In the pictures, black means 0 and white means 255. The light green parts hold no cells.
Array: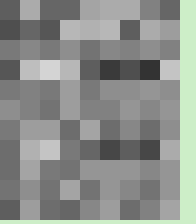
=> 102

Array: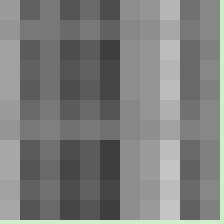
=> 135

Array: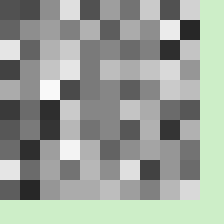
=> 210

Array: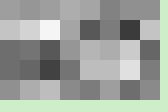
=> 144

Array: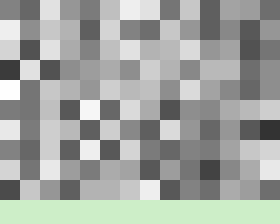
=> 110
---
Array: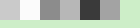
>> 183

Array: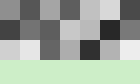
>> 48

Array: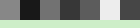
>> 92

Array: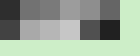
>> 198

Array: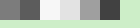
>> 227

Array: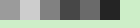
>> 71

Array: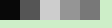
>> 205
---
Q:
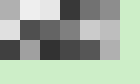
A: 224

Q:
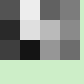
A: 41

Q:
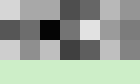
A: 86

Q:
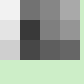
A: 228

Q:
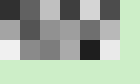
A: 164

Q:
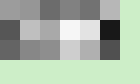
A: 86

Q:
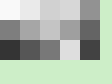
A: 126
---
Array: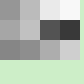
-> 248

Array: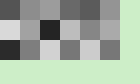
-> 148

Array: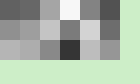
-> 82

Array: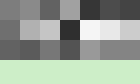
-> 68

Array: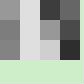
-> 102

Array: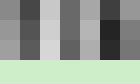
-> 151

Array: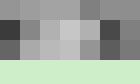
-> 142

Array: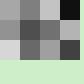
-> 16

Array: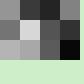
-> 130

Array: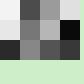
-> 224
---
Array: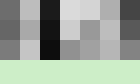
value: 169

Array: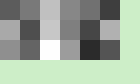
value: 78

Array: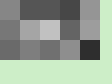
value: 165

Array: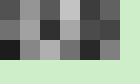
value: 161

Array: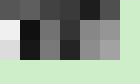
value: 16

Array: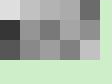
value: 149

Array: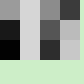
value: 214

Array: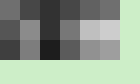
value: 139

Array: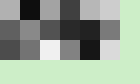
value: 137

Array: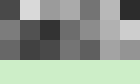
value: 81
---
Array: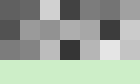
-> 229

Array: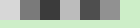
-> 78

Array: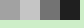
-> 115

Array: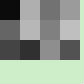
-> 142

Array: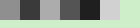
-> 31

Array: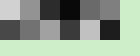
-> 193
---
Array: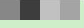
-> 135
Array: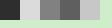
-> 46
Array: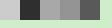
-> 204
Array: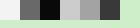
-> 243
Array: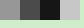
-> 151
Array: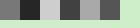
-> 120
